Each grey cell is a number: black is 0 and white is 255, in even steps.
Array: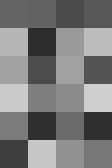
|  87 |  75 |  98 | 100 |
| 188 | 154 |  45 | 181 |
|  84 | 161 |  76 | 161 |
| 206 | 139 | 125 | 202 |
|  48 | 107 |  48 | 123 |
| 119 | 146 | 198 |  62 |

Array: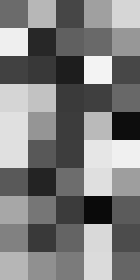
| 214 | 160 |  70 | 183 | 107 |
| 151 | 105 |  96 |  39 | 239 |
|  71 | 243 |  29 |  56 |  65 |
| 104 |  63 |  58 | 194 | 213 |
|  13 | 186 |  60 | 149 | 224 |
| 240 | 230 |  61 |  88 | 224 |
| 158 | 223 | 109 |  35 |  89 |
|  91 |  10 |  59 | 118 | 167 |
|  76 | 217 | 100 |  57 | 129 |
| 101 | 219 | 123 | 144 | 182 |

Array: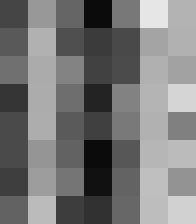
| 179 | 230 | 120 |  11 | 101 | 152 |  69 |
| 177 | 164 |  73 |  59 |  79 | 177 |  89 |
| 162 | 176 |  75 |  65 | 131 | 171 | 112 |
| 213 | 180 | 130 |  35 | 110 | 172 |  53 |
| 128 | 177 | 121 |  64 |  90 | 173 |  74 |
| 187 | 182 |  87 |  11 |  98 | 149 |  74 |
| 147 | 191 |  99 |  17 | 117 | 157 |  62 |
| 209 | 189 | 103 |  49 |  61 | 187 |  98 |

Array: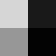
|  25 | 214 |
|   3 | 151 |

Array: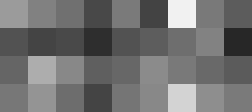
|  92 | 121 | 241 |  67 | 122 |  72 | 112 | 129 | 155 |
|  39 | 130 | 110 |  93 |  82 |  46 |  73 |  68 |  82 |
|  91 | 105 | 121 | 139 | 103 |  95 | 136 | 173 | 101 |
| 122 | 142 | 211 | 136 | 117 |  68 | 109 | 148 | 119 |

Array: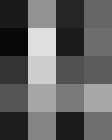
| 102 |  38 | 147 |  25 |
| 110 |  27 | 223 |   8 |
|  92 |  81 | 205 |  51 |
| 167 | 122 | 166 |  85 |
| 111 |  26 | 132 |  28 |

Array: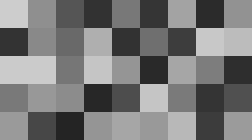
| 146 |  43 | 163 |  53 | 120 |  50 |  85 | 143 | 205 |
| 188 | 200 |  61 | 111 |  50 | 175 | 105 | 137 |  51 |
|  46 | 125 | 166 |  41 | 149 | 197 | 118 | 203 | 203 |
|  80 |  52 | 122 | 197 |  77 |  39 | 140 | 152 | 121 |
| 155 |  60 | 184 | 153 | 166 | 149 |  36 |  71 | 154 |

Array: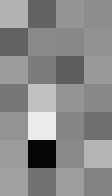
| 140 | 149 |  99 | 179 |
| 145 | 135 | 137 |  97 |
| 154 |  94 | 124 | 156 |
| 136 | 149 | 193 | 119 |
| 111 | 133 | 235 | 147 |
| 181 | 137 |   6 | 155 |
| 130 | 158 | 113 | 161 |

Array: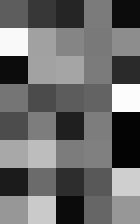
|  12 | 123 |  37 |  55 |  93 |
| 141 | 121 | 133 | 161 | 249 |
|  42 | 123 | 165 | 162 |  12 |
| 252 |  99 |  92 |  75 | 117 |
|   4 | 125 |  31 | 125 |  76 |
|   3 | 128 | 124 | 189 | 168 |
| 207 |  88 |  45 | 107 |  27 |
| 151 | 102 |  11 | 202 | 151 |
